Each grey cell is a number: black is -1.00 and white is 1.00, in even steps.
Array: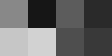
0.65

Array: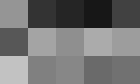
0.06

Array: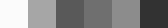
-0.13

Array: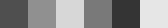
-0.05

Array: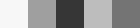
-0.58

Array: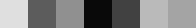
-0.49
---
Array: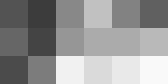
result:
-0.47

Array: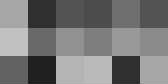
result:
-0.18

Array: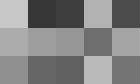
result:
0.23

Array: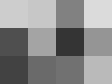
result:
0.29

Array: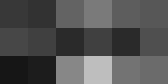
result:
-0.50

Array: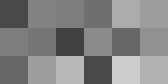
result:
-0.08
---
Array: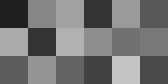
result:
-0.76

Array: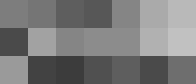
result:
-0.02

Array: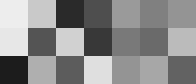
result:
0.86

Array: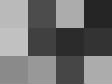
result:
0.46

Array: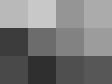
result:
0.45

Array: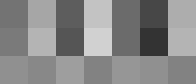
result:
-0.10

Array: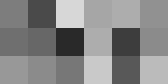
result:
-0.02

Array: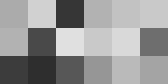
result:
0.34
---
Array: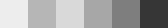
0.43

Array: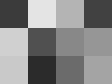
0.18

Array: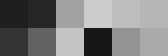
-0.23

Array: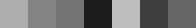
-0.09

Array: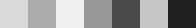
0.88

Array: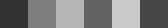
-0.01
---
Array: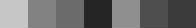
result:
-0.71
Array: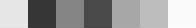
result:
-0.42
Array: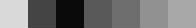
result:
-0.30
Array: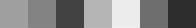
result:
0.42
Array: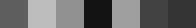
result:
-0.85
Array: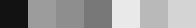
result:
-0.06
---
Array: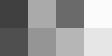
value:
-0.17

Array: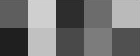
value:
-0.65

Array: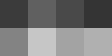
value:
-0.43

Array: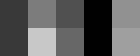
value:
-0.37

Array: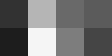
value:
-0.18

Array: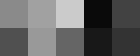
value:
0.59
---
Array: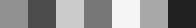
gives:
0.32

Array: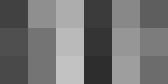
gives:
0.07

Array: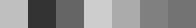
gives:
0.00

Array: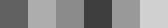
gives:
0.20

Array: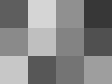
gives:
0.13

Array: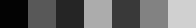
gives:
0.02

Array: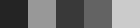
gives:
-0.22
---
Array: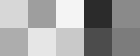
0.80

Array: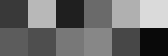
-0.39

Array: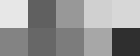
-0.19

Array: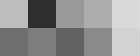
-0.02

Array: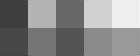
-0.08

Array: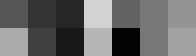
-0.49

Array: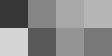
-0.30

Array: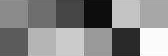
0.42

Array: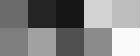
0.26
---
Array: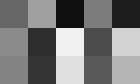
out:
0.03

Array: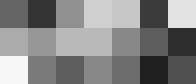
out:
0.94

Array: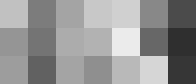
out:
0.23

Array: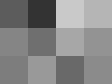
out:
-0.02

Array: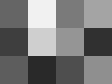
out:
-0.27

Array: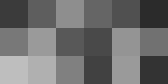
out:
0.49

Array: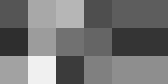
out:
0.27

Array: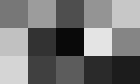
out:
0.67

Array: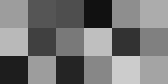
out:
-0.77

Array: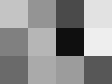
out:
-0.17
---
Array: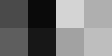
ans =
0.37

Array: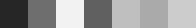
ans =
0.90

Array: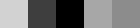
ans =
0.65

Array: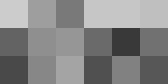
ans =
0.06

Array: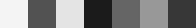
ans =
0.79

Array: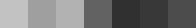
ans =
0.40

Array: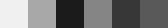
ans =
0.32

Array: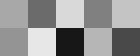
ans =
0.16

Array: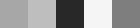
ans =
0.31

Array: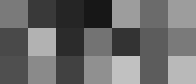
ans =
-0.49
